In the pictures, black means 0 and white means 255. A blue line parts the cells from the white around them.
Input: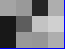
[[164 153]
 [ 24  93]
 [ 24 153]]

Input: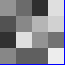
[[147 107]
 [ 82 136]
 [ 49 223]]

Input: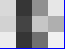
[[217  54]
 [210  68]
 [236  53]]

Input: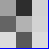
[[160  45]
 [100 178]
 [219  89]]

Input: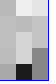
[[185 238]
 [191 186]
 [191 212]]

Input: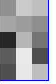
[[145 202]
 [166 156]
 [ 39 182]]

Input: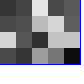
[[ 54  68]
 [ 72  79]
 [212  86]]
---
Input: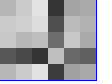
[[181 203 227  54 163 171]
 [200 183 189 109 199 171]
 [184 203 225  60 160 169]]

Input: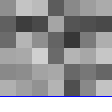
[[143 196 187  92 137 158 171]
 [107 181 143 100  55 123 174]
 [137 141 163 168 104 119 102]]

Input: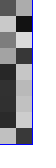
[[ 85 172]
 [125 218]
 [ 39 198]
 [ 48 193]
 [192  57]]

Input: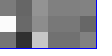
[[123 102 147 128 128 130]
 [117  48 199 113 113 129]]

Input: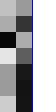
[[193 154]
 [  8 172]
 [156  24]
 [205  20]]

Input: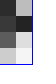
[[ 44 189]
 [ 92 222]]

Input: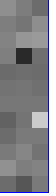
[[143 125 108]
 [131 150 154]
 [107 110 108]
 [119 119 119]
 [108 122 122]
 [145 126 131]]

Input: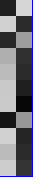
[[ 32 213]
 [ 40 157]
 [186  42]
 [202   6]
 [209  37]
 [205  51]]
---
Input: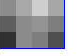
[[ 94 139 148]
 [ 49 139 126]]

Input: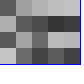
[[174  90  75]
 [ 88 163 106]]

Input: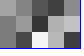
[[124 155  53]
 [124  71 245]]

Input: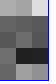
[[ 99  94  88]
 [ 86 109  84]]

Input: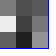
[[237  65 119]
 [ 96  31 147]]

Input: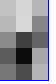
[[185 217 133]
 [139  65 100]]

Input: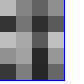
[[ 52 117  48]
 [190 168  90]]
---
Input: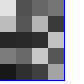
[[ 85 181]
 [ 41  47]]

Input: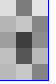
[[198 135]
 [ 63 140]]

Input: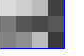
[[ 86  73]
 [142 187]]

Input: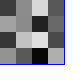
[[139  34]
 [194 223]]

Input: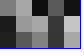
[[153 167]
 [ 89 130]]

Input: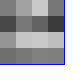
[[120  99]
 [197 201]]
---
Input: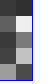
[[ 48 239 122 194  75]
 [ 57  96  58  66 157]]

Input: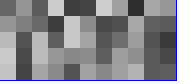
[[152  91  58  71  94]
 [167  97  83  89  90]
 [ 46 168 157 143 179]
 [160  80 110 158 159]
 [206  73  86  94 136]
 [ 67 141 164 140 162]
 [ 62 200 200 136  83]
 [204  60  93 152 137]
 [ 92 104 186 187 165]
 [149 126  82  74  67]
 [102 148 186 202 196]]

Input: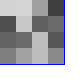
[[ 63 107  87 137]
 [159  96 190 189]
 [213 200 107 163]
 [211  79  99 127]]

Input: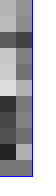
[[147 140  66 127 113 177 120 131 111 176 118]
 [179 188  92 200 205 220  50  71  80  36 119]]

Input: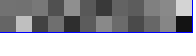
[[212  19]
 [137 134]
 [128 103]
 [ 92  74]
 [ 99 107]
 [ 57 137]
 [ 88  92]
 [143  46]
 [ 80 111]
 [120  66]
 [113 191]
 [114 101]]

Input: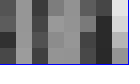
[[228 214 181 148]
 [ 70  42  42  41]
 [ 92 122  67  72]
 [146 147 150 147]
 [125 153 140 148]
 [ 59  69  81  64]
 [150 150 151 156]
 [ 84  92  49  72]]

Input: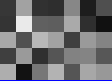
[[ 79  17 132  87 152]
 [ 29  47 154 132 167]
 [135 170  63 130  85]
 [ 46  94 162  85 179]
 [ 49  96 184  48 119]
 [162 234  81 154  18]
 [ 55  52 168  63 174]]

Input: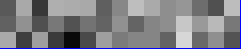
[[189 120  83]
 [ 80 185 143]
 [109 153 105]
 [150 199 215]
 [142 142  99]
 [170 133 133]
 [190 100 133]
 [135 145 123]
 [ 95  99 159]
 [169 115  74]
 [172  82   9]
 [175 120  58]
 [ 56  80 159]
 [169 145  62]
 [ 89  97 170]]
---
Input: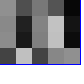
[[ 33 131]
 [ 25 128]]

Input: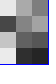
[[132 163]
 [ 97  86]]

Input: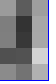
[[ 51 167]
 [ 56 168]]

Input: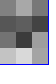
[[ 94  67]
 [ 59 158]]

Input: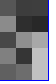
[[ 46  40]
 [143 168]]

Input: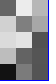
[[127 167]
 [227  82]]

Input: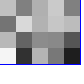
[[217 178]
 [100 140]]

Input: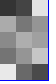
[[119 149]
 [174 160]]
